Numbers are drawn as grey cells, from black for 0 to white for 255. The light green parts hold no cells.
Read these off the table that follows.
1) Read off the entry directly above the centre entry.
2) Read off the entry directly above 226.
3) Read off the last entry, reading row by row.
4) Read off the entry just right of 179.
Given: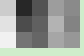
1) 83
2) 204
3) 151
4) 131

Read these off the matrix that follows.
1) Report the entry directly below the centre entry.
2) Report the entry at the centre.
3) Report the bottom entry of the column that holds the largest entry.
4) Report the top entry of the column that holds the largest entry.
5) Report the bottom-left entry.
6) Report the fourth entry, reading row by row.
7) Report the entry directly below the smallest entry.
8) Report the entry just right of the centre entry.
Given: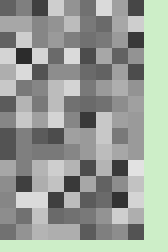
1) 160
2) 134
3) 83
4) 70
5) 113
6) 206
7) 218
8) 57

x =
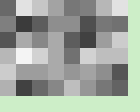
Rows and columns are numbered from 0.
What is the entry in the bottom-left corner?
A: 177
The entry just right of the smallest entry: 93
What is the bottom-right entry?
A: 99
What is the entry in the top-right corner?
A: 226
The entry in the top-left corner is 105
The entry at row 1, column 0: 127
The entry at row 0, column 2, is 198
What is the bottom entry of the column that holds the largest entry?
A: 65
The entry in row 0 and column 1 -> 226
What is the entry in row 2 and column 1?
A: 170
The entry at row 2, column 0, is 85
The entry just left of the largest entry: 183

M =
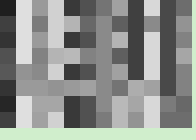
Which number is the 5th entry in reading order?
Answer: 58
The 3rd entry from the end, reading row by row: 215
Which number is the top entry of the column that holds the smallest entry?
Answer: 32
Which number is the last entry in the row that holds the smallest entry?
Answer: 110
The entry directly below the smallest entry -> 65
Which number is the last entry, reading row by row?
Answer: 110
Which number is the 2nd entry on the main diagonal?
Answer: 223
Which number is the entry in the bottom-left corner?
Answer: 65
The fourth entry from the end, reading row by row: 146
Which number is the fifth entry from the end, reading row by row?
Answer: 185
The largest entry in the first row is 223
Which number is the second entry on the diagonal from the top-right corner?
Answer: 73
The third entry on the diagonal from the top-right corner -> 215
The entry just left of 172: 117

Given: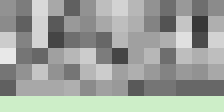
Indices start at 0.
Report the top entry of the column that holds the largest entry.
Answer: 146
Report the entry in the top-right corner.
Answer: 139
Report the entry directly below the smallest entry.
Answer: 75
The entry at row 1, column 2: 211
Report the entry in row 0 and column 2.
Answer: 217
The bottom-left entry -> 96
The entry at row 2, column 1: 131
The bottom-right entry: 103
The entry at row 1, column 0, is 139
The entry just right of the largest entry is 117
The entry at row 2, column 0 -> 204
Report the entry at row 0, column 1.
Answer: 124
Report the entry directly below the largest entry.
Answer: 117
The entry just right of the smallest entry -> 175

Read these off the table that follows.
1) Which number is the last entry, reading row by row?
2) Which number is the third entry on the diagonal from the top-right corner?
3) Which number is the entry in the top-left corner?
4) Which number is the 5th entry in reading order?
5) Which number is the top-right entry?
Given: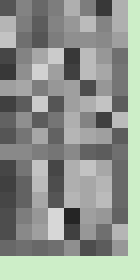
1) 151
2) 143
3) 85
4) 175
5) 175
